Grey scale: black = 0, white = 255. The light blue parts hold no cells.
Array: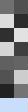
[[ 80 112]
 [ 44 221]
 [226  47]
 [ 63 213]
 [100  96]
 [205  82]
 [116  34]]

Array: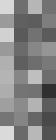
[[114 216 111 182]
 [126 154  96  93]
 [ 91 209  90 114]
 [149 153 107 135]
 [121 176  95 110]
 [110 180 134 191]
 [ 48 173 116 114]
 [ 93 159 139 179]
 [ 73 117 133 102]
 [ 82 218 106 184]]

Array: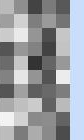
[[ 88 186 142  67 123]
 [116 158 209 126 154]
 [198 203 233 149  78]
 [195  85 151 130  66]
 [152 107 199  51 101]
 [236 130 230 148  83]
 [125  84 161  94 105]
 [186 170 191 203  97]
 [ 99 242 210 138 141]
 [ 76 188 123 172 138]]

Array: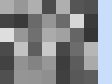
[[ 80 174 151 175  76 175  85]
 [ 58  68  58 106 149 107 215]
 [ 53 222 151 112 171 161 101]
 [182  75 194  94 201  72 108]
 [170  66 146 131 151  61  92]
 [ 93  80 149 148 143  64  88]]

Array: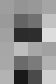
[[165 158 148 152]
 [194 154 100 113]
 [220 161  43  45]
 [161 167 190 167]
 [177 168 107 123]
 [206 179  25  74]]

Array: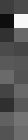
[[ 75  62]
 [247  14]
 [104  49]
 [ 70  75]
 [ 86  89]
 [ 83 106]
 [104  68]
 [ 88  47]
 [116  97]
 [109  83]]

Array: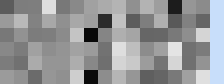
[[139  92 125 126 222 120 137 161 171 180 144 179 158  28 150]
 [101 154 185 130 168 144 168 158  43 193  92 126 176  89 129]
 [213 120 146 124 126 139 196   8 133 175 165 102 103 121 142]
 [123 136 124 161 142 148 162 155 114 222 190 140 160 228 113]
 [147 124 113 171 149 149 173 136 111 212 201 156 116 214 112]
 [223 155 145 107 150 144 206  10 141 181 150  95 101 121 160]]

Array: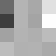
[[224 106 180 168]
 [253  61 180 164]
 [188 162 179 175]
 [170 189 177 178]]
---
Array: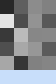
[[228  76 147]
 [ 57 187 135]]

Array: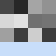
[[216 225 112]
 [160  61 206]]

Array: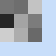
[[ 38 164 124]
 [206 173 105]]

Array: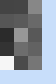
[[ 86  90 105]
 [ 43 151  88]]

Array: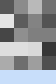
[[228  92 131]
 [ 70 143 127]]

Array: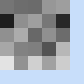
[[ 30 143 159]
 [144 172 104]]

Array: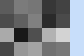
[[ 76  96 128]
 [170  24  79]]

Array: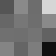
[[103 119 110]
 [112 111 116]]

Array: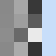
[[138 158  91]
 [141 105 234]]
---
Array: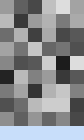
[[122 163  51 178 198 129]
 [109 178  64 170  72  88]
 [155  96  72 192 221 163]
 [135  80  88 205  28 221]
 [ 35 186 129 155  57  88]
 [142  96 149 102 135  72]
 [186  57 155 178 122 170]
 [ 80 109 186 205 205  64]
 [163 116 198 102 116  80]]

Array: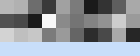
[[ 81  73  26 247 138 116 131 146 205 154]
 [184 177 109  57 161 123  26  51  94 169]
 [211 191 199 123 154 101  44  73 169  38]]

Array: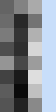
[[107  40 115]
 [ 84  34 137]
 [149  72 156]
 [100 130 170]
 [123  52 177]
 [ 92  10 192]
 [ 78  46 214]
 [ 66  26 222]]

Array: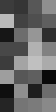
[[ 15 143  30 109]
 [186  66  79  95]
 [ 60  53  87 143]
 [158  87  95   9]
 [ 37 117 123 137]
 [ 22 109 150  45]
 [ 72  72 178 129]
 [ 60 164 192 171]]

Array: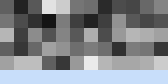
[[117  76  48  20 124  63  34  63 146  88  70  82]
 [ 96  34  88 226 204 117 110  42  76  70 104 132]
 [ 96  55 104 161 146 110 124 110  48 124 117  55]
 [182  63 140  82 132  88 174  76 153 182 174 161]
 [161 190 190  96  55 153 234 182 167 167 174 204]]

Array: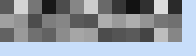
[[160 148  76 126 134  90  84 174 154 174 148 118 112]
 [ 98 154 112  98 140 166 160  76  84  90  68 189 134]
 [ 90 212 118  24  76 134 204 105  54  18  48 220  42]]
